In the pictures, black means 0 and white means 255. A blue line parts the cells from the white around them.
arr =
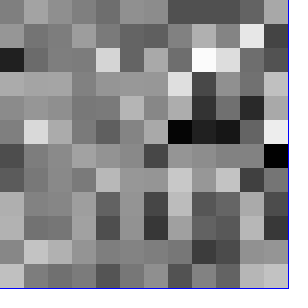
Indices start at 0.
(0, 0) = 127
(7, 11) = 117
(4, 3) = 120
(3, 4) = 149
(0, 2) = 143
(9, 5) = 146
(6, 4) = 147
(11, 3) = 123
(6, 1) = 125
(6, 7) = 149
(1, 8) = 176
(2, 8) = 251
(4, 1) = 150
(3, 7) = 223
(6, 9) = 130
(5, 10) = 100
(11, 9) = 99
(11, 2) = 112
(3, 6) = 151
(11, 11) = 194
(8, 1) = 130
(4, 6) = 135
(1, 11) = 68
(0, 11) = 168
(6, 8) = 141
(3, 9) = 144
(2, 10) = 110
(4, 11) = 169
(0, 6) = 140
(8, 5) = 148
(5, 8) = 32
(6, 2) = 138
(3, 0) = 171
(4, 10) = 41
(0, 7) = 80

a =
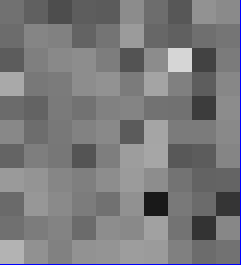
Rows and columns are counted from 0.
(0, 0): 113
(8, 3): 124
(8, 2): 138
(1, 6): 103
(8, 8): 107
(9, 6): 161
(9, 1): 124
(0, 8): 146
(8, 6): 25
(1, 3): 99
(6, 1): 126
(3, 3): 141
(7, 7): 115
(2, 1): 127
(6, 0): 100
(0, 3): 93
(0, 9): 138
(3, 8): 93
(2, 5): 83
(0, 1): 96
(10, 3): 146
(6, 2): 119
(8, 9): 53
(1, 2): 129
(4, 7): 113
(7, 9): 100
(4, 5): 132
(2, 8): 66
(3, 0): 169
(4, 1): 99
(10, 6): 155

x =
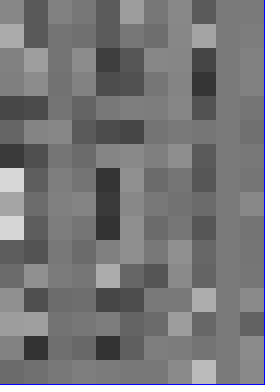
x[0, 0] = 135
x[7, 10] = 117
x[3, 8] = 53
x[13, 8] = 103
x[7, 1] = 94
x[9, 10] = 116
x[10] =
[93, 83, 120, 107, 128, 143, 120, 144, 103, 122, 117]
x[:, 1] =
[89, 89, 158, 140, 75, 132, 79, 94, 108, 93, 83, 144, 79, 159, 51, 112]
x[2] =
[129, 158, 116, 140, 62, 86, 135, 134, 69, 122, 129]
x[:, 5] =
[157, 119, 86, 81, 126, 70, 137, 144, 136, 143, 143, 102, 77, 100, 95, 120]
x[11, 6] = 85
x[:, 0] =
[135, 171, 129, 127, 71, 101, 58, 215, 165, 214, 93, 107, 144, 157, 130, 107]
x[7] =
[215, 94, 126, 116, 52, 144, 107, 117, 86, 122, 117]
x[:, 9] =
[122, 122, 122, 122, 122, 122, 122, 122, 122, 122, 122, 122, 122, 122, 122, 122]
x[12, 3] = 110
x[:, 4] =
[91, 91, 62, 77, 120, 76, 133, 52, 58, 51, 128, 172, 70, 125, 51, 123]
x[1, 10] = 125
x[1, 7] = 135
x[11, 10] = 118
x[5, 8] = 118
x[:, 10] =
[122, 125, 129, 129, 117, 112, 120, 117, 136, 116, 117, 118, 138, 98, 139, 137]
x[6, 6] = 127
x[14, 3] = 104
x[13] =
[157, 159, 115, 119, 125, 100, 107, 157, 103, 122, 98]
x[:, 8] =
[90, 164, 69, 53, 82, 118, 90, 86, 107, 86, 103, 100, 173, 103, 116, 187]
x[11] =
[107, 144, 123, 118, 172, 102, 85, 138, 100, 122, 118]

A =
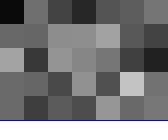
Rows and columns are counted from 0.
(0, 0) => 10
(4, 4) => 150
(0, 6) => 117
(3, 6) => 114
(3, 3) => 145
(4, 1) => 62
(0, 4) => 84
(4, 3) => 77
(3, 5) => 195
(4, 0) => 106
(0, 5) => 93
